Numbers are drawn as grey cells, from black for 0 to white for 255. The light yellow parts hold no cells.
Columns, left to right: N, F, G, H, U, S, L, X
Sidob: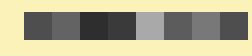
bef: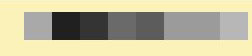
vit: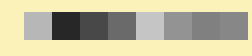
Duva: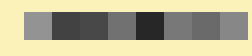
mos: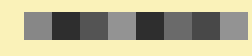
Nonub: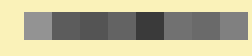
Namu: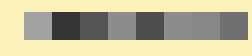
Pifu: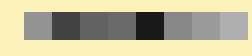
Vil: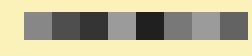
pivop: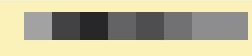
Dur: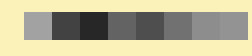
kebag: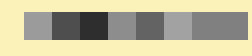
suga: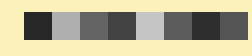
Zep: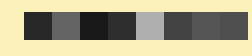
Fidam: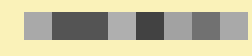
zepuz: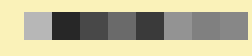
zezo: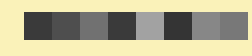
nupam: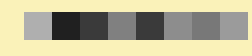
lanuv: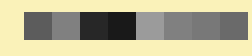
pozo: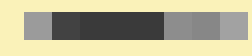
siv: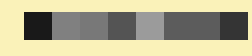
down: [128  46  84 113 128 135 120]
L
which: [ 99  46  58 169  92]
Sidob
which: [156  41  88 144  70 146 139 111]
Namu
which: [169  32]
bef
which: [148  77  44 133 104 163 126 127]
kebag
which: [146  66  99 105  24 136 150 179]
Pifu
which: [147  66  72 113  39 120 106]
Duva

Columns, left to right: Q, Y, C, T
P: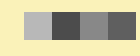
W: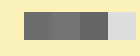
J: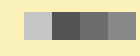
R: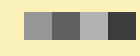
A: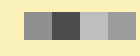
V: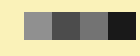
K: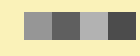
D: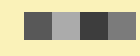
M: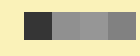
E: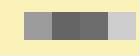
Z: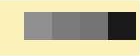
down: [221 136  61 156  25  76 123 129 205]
T
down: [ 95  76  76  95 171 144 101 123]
Y
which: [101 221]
W
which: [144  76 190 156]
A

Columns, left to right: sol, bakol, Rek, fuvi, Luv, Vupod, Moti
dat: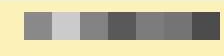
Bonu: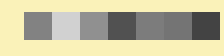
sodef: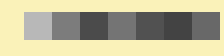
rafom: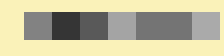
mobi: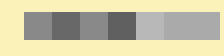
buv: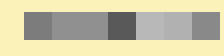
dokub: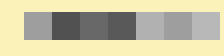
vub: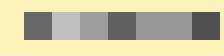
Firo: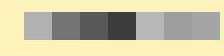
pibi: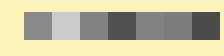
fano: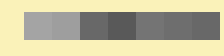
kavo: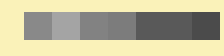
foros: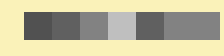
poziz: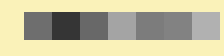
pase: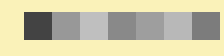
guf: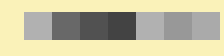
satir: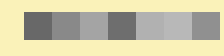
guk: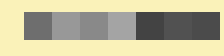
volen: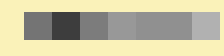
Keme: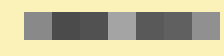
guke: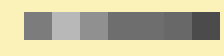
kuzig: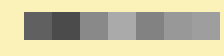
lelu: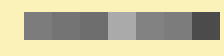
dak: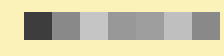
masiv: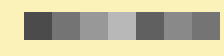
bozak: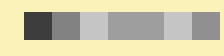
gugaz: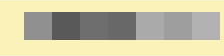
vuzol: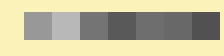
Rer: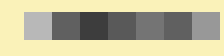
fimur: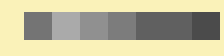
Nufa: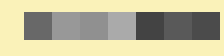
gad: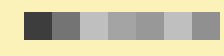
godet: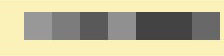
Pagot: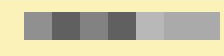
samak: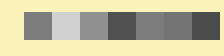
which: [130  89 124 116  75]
dat
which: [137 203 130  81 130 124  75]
pibi

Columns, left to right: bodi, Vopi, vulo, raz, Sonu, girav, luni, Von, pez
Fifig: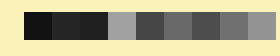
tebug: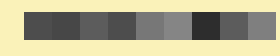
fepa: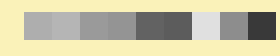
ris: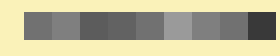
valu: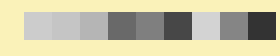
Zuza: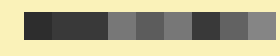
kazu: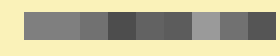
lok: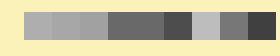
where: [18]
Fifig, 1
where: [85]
kazu, 9
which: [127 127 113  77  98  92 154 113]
kazu
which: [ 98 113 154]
ris
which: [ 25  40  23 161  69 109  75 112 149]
Fifig
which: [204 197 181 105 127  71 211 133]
valu

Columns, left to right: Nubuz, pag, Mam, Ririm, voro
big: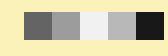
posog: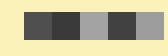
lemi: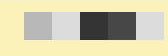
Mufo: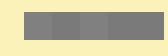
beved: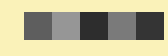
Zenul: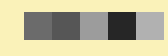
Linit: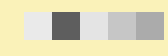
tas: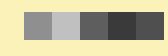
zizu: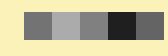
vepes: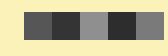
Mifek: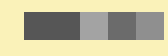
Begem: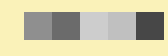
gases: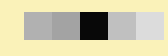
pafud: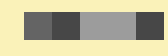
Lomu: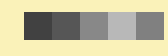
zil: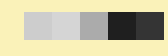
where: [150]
beved, 2
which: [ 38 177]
Zenul
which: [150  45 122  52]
beved
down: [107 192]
Ririm
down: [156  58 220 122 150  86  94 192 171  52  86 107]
pag

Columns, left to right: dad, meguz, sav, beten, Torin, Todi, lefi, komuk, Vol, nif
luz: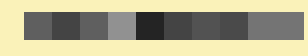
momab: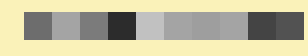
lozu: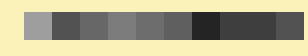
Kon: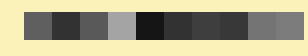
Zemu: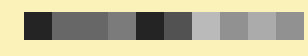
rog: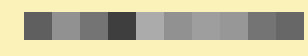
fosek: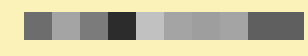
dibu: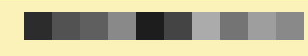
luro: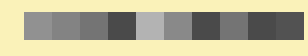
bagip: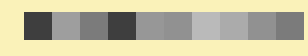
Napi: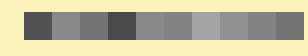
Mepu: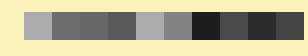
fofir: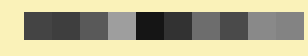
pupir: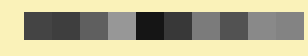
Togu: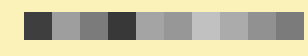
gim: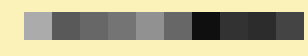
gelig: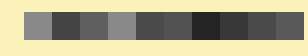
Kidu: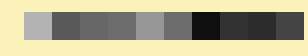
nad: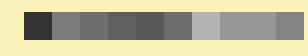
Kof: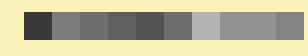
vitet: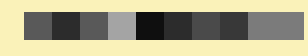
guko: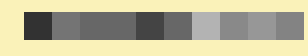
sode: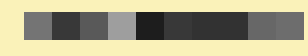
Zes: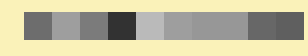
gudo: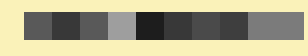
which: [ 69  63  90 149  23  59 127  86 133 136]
pupir
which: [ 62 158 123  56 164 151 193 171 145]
Togu
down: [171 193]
Torin

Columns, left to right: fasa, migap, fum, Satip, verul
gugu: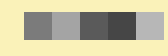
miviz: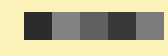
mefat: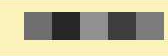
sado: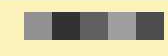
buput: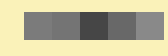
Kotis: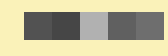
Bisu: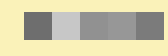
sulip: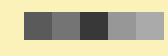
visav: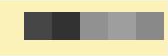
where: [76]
sado, 5
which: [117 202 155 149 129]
Bisu
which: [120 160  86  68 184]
gugu
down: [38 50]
migap
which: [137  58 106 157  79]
sado

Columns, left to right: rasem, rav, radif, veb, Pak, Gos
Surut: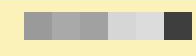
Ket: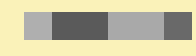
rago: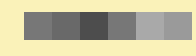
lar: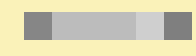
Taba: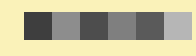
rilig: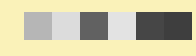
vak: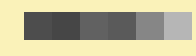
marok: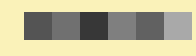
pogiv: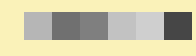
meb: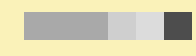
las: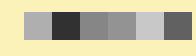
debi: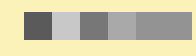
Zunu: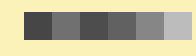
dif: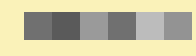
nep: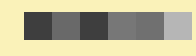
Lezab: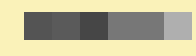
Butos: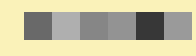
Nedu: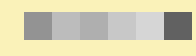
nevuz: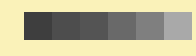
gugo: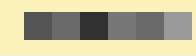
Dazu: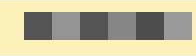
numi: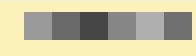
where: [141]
Taba, 2
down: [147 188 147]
Gos
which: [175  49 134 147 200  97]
las
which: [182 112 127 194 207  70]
pogiv
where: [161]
Surut, 3

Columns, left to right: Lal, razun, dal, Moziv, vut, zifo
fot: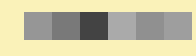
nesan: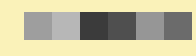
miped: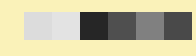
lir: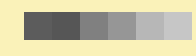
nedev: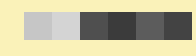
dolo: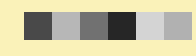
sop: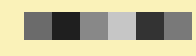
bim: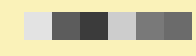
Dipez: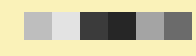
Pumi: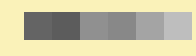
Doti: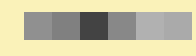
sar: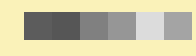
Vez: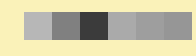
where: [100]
Pumi, 1
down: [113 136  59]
dal
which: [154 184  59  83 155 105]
nesan
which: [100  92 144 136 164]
Pumi
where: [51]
sop, 5
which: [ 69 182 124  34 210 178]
dolo

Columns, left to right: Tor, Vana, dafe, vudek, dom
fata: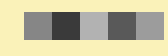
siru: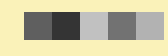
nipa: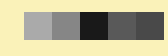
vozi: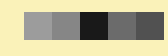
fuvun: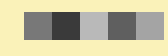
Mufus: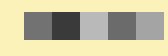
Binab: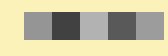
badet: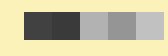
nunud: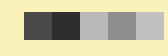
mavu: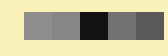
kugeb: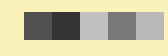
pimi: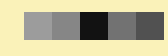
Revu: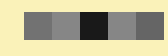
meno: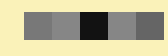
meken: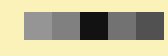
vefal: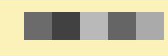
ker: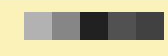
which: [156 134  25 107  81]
vozi
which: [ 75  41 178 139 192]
nunud
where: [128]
meken, 2
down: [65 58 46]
Vana
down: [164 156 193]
dom
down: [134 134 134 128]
Vana
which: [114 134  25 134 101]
Revu

